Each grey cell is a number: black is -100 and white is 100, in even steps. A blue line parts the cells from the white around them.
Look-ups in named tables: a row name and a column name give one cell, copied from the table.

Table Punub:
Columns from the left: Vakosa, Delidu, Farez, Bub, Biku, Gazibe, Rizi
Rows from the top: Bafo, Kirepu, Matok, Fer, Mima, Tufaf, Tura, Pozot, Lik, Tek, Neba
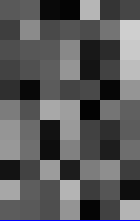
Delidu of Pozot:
-13
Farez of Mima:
-29
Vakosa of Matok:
-39
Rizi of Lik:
-52
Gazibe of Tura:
-64
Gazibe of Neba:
-49
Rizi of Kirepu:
62
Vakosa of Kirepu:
-51
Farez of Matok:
-31

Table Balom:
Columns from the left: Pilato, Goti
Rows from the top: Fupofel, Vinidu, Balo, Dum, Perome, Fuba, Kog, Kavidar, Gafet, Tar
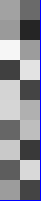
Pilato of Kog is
-20
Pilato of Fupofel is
27
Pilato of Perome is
66
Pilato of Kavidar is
58
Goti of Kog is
49
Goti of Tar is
-47
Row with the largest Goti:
Dum

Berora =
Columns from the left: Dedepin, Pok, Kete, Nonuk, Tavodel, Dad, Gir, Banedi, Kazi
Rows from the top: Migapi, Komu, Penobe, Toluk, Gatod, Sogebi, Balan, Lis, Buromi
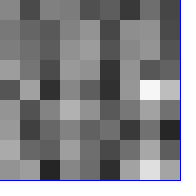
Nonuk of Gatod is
6
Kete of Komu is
-30
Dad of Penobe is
-35
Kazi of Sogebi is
-11
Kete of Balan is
-19
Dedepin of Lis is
33
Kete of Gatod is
-62
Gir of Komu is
11
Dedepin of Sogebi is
16
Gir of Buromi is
27
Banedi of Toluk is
-32
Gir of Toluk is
15
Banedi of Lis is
31
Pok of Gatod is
26
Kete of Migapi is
0

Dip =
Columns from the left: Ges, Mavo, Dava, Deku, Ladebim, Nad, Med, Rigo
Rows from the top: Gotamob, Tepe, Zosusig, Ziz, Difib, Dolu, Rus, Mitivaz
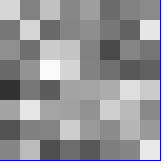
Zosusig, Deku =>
54
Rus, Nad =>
9
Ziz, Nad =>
-12
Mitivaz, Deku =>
-15
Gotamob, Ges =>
68
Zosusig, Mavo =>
-13
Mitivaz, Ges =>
5
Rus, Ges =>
-36
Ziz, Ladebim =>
2
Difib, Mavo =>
-7
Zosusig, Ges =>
12
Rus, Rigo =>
20
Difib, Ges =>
-61
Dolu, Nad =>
62
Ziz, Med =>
-31
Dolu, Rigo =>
7
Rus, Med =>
42

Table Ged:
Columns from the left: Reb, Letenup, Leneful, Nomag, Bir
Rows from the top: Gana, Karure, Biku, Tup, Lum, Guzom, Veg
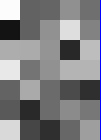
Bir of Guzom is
-7
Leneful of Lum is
-16
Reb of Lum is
-22
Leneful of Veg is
-63
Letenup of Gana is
-23
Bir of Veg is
24
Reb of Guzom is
-30
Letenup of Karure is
-24
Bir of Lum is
-63
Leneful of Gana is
-21
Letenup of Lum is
33
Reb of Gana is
98
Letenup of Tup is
-9
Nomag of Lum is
-41
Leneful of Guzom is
-15
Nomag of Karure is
74
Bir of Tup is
41
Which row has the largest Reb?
Gana

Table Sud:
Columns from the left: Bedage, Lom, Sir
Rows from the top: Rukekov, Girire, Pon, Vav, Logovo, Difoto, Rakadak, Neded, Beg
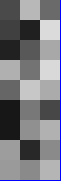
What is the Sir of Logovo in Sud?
34
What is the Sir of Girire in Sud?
72
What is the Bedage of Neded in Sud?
23
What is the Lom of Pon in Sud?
-31
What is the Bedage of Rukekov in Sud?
-42
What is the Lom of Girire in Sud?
-75
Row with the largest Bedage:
Vav

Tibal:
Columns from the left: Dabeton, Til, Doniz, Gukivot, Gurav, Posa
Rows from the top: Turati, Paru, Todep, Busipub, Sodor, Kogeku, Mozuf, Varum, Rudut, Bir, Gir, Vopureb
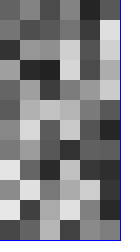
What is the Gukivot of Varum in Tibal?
-61
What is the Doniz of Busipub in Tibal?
-73
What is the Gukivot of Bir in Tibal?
34
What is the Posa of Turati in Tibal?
-31
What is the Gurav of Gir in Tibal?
0
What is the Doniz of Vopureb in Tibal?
43
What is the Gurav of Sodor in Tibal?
20
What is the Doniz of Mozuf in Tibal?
-29
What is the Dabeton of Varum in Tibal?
-5

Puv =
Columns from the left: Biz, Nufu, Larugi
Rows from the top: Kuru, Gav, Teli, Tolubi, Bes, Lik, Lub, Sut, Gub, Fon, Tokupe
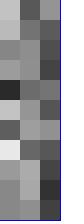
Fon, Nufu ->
32
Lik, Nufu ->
17
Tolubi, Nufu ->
12
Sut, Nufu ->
-19
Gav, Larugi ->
-29
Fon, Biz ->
7
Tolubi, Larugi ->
-47
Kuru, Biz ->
52
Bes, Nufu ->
-15
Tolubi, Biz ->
22
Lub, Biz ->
-26
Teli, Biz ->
5
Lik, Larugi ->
-33

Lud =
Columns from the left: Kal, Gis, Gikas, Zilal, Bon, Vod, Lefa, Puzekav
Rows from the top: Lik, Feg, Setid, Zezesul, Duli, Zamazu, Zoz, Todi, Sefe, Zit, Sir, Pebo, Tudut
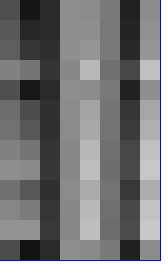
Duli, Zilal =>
11
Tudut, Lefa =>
-75
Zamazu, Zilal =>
10
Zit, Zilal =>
9
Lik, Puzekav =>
10
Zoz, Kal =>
-11
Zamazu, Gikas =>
-62
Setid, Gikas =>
-64
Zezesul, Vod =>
-12
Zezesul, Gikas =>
-59

